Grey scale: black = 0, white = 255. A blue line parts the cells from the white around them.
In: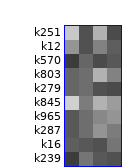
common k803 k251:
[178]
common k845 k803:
[178]
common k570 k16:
[88]
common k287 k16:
[88]
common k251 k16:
[81]

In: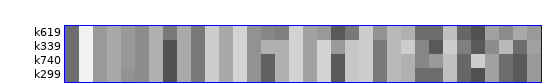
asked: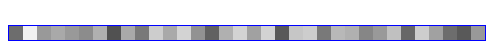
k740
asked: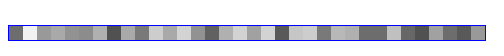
k299
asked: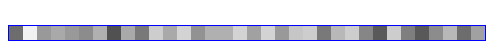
k339
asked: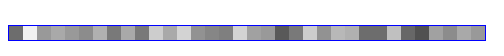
k619

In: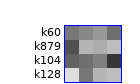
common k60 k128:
[119]
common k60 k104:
[111]
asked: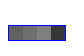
k104
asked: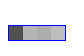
k879

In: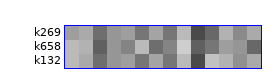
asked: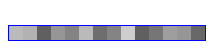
k658
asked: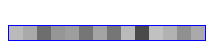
k132

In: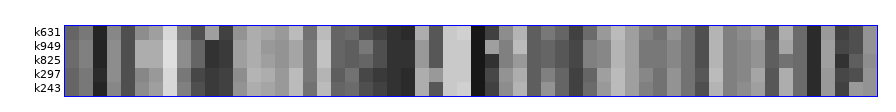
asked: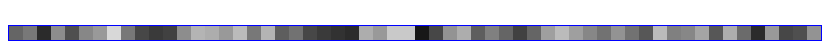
k297
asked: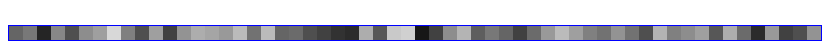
k631
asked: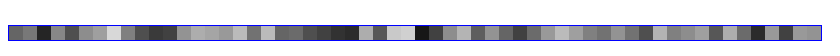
k243
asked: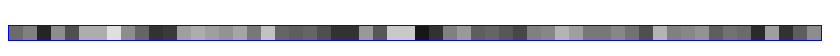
k825

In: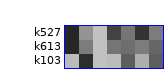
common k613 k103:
[193]
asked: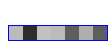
k103
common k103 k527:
[193]
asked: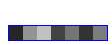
k527

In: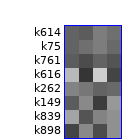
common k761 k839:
[84]
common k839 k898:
[144]
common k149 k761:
[92]

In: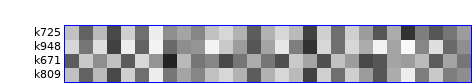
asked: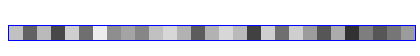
k725
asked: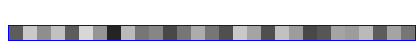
k671

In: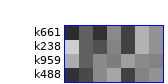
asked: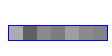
k959
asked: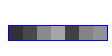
k488

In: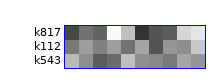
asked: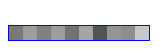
k112
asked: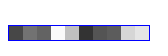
k817

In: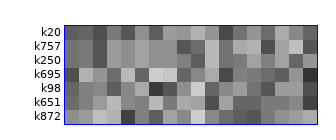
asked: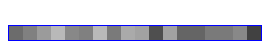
k651
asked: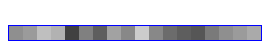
k872
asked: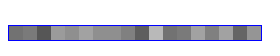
k250
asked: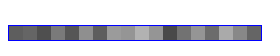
k20
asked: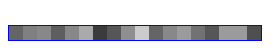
k98

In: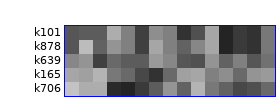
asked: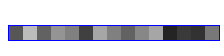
k878
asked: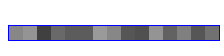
k639
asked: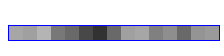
k165

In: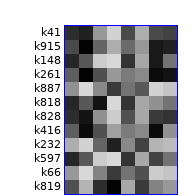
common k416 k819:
[80]
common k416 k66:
[80]
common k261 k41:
[152]

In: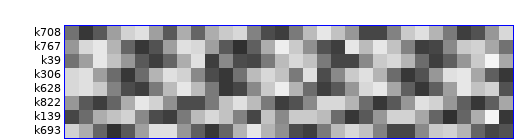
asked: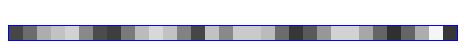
k139
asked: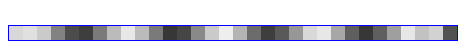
k628
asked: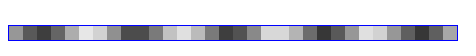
k822
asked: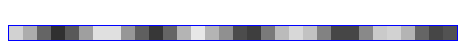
k693
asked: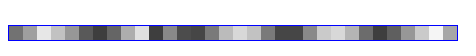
k39

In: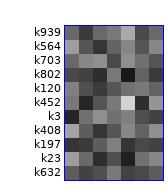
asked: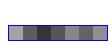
k408
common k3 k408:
[143]

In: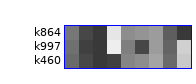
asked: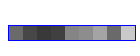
k460
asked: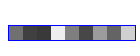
k997

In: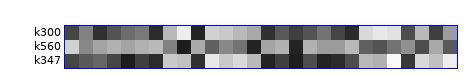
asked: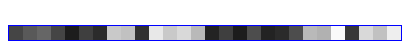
k347
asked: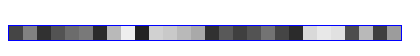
k300
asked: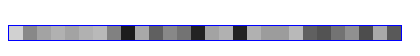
k560

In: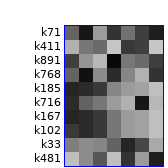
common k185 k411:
[57]
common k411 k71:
[63]

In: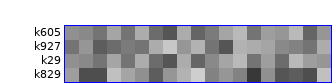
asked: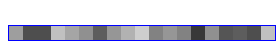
k829
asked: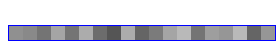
k605
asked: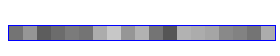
k927

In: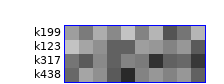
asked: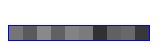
k317
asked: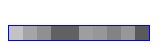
k123
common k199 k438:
[131]

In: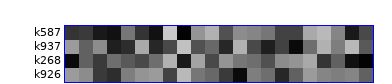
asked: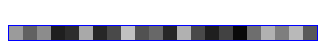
k937
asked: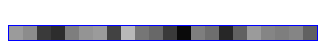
k926
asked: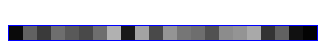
k268

